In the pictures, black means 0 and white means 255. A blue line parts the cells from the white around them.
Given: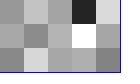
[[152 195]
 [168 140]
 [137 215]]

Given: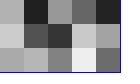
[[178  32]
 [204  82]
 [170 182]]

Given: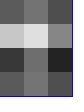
[[ 91 115]
 [199 223]
 [ 56 110]]

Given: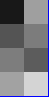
[[ 24 159]
 [ 84 124]
 [125  92]]

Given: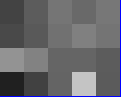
[[ 67  92]
 [ 73  89]
 [147 130]]

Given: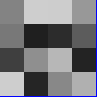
[[131 206]
 [120  31]
 [ 63 143]]

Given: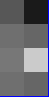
[[ 87  26]
 [111 102]
 [119 203]]
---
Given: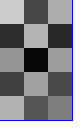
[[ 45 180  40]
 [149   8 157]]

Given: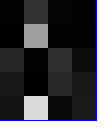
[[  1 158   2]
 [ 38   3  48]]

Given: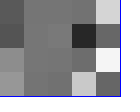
[[ 84 118 121]
 [141 118 117]]

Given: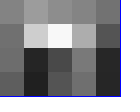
[[112 206 248]
 [109  37  73]]

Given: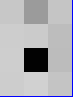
[[205 203 189]
 [206   2 188]]

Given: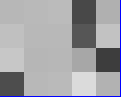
[[192 184 184]
 [199 182 183]]

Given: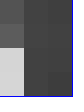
[[ 92  67  65]
 [213  65  64]]

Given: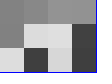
[[129 220 223]
 [221  63 215]]

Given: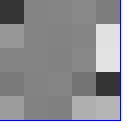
[[151 132 131]
 [132 132 130]]
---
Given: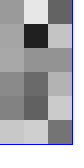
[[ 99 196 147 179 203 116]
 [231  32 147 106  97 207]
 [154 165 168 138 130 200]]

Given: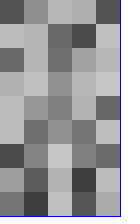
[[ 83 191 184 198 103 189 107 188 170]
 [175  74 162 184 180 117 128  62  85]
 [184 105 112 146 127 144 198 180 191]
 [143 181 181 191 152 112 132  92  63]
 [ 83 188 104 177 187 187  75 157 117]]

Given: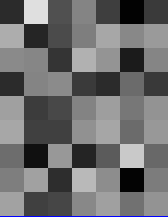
[[ 58 154 133  57 147 152 104 124 147]
 [  2 136  27 107 119 107 201   3 113]
 [ 62 167 148  43 158 166  91 141 160]
 [132 126 177  58 131 145  36 185 136]
 [ 80  75  52 139  72  64 152  45  70]
 [223  37 134 132  60  64  16 161  64]
 [ 43 173 138  43 160 167 109 126 162]]

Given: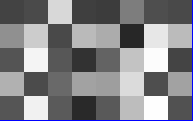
[[ 73 187  68 162  81]
 [ 78 231 252  78 254]
 [125  39 195 219 189]
 [ 60 172  99 158  89]
 [ 63 186  50 162  41]
 [216  73  87 105  90]
 [ 74 204 244  75 241]
 [ 67 144  84 177  85]]

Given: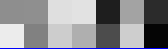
[[ 43   5]
 [163 206]
 [ 30  76]
 [226 175]
 [223 205]
 [143 129]
 [142 236]]

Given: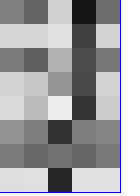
[[110 211 119 211 203 132 121 226]
 [ 21  65  77  73  52 125 102 225]
 [209 226 177 150 236  50 114  39]
 [100 213  94 198 187 126 104 224]
 [129 214 124 211 217 146 123 222]]

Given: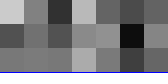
[[ 99 133 102]
 [ 75  13  63]
 [100 145 122]
 [185 138 171]
 [ 49  82 120]
 [129 113 123]
 [203  81 120]]

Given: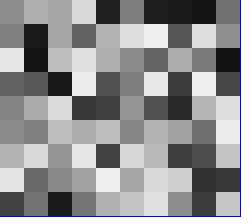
[[113 142  17  71 221 237 197  55 199]
 [ 19 221 121 238 181 110  77  49  59]
 [ 26  85 172  60  40 161  63 206 141]
 [ 30 238 100 232  82 180 185 217 223]
 [126 221 139 126 150 135 215 166 196]
 [ 32 180 174  81  64 189  66 238 176]
 [217  99 224 236  55 172 229 162 118]
 [166 166 190  23 220 189 150 136  25]
 [174  26  20  88 171 129 217 104 115]
 [141 129 229  99 133 138 178 228  67]]

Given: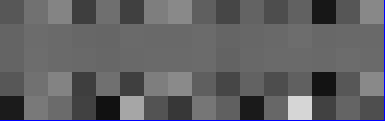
[[136 105 106 137  78]
 [ 86 105 108  87 100]
 [ 23 104 105  19  65]
 [ 97 109 106  96 214]
 [ 77 105 106  77 103]
 [ 99 103 104  98  26]
 [ 70 101  99  70  96]
 [ 95 107 107  95 118]
 [137 105 106 138  55]
 [126 105 106 126  83]
 [ 64 106 105  63 166]
 [111 102 103 112  17]
 [ 62 103 105  62  65]
 [132 106 106 131 107]
 [113 108 109 113 121]
 [ 87 100 100  87  27]]
